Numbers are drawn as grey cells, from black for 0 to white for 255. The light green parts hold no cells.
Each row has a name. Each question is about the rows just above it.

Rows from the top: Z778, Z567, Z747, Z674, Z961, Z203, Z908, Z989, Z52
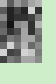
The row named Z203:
[ 65 122 106 165 165 106]
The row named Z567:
[ 91  35  65  35 211  50]
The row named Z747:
[138  35  50  50  65 122]
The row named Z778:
[181  91 152 122 165 181]

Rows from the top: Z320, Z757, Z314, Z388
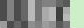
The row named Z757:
[ 76 129  76 102 185 116 170 185  63 170]
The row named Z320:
[ 76 129  76 102 185 116 129 129 102  89]
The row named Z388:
[156  76 102  76 143 129 156 143  89 116]
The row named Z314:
[ 76 129  76 102 185 116 170 185  63 185]

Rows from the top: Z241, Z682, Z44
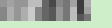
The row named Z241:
[150 162 150 150 189 189 102  73 134 118 162  61 174]

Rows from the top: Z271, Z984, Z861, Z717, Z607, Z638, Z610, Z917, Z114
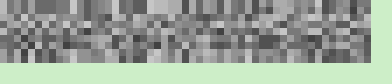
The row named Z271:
[186 121 146 106 160 106 106 106 121 121 198 134  93 121 134 146 198 106
 121  93  93 198 186 186 172 172  81 172 106 160 146  93 172 121 106 160
  81 160 121 172 172 160 134 146 134 198  81 106 134 146  81 121 121]
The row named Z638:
[106 106 146  66 121 134  93  93 121  93 121 134 146 160 172 172  81 106
 160  66  93 134 121 160  81 146 134 134 172 186 134 121 121 160  93 186
 134  81  81  81 121 160 121  93  66  81 146  93 134 106 160 146  81]
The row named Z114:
[160 121 172  81 198  93 121  81 121 146 198 146 146 134 134 172 172  81
 134  81  93 198 186 160 134 172  81 172 134 172 160 134 172 146 121 198
 106 146 121 146 121 186 146 134  93 172  81  93 106  93 121 146 106]
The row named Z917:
[160 106 172  66 186  81 121  81 146 160 186 146 146 121 134 186 160 106
 134 106  93 172 198 160 121 172  81 160 160 186 172 134 172 146 146 186
 121 146 146 134 106 172 160 121  81 160 106  81 106  93 160 134  93]

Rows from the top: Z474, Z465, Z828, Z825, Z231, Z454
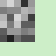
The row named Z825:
[197 125 197  94  94]
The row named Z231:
[ 94 152 152 125 138]

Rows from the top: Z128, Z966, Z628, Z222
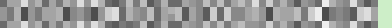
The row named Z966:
[150 122 177  77 150 122 164 164 177  77 136 150 122  77 150 205 221 107
 177 150 136 189 107 164 177 189  91 164 136  91 205 107 205 136 136 164
 177 150  77 177 164 164 189 122 205 237  77 122 136 122  91 205 221 164]

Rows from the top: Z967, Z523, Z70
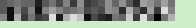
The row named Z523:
[ 89  17 131  73 131  17 131 160 131 101 116 131  73  89  73 144 131  44
 175 101  44 160  58 220 131]

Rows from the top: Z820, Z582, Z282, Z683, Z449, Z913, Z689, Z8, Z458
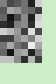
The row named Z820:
[127  74  89 114  33 208]
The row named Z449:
[208 183 152  62 222  74]
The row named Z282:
[102  21  74 139  33 208]
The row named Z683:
[ 46  33 127 139  46 222]
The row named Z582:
[ 89 167 152 114 102  62]

